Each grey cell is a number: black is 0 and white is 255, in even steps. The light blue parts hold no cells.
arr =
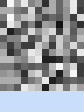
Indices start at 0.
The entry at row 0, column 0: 75
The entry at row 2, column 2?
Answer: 147
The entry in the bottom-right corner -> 159
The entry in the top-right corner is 75
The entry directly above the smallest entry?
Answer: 90
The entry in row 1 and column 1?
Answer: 172
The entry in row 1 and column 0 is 172
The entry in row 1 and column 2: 120
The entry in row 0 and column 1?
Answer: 247
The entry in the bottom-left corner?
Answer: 120
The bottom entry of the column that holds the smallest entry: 216
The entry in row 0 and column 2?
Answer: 159
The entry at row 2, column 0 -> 120
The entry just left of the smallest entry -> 147
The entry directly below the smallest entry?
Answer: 61

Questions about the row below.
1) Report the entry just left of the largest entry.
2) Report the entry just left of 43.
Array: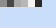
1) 183
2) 243

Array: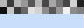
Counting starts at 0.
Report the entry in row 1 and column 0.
17
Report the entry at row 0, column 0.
183
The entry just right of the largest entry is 140
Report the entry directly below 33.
128
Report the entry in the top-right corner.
33
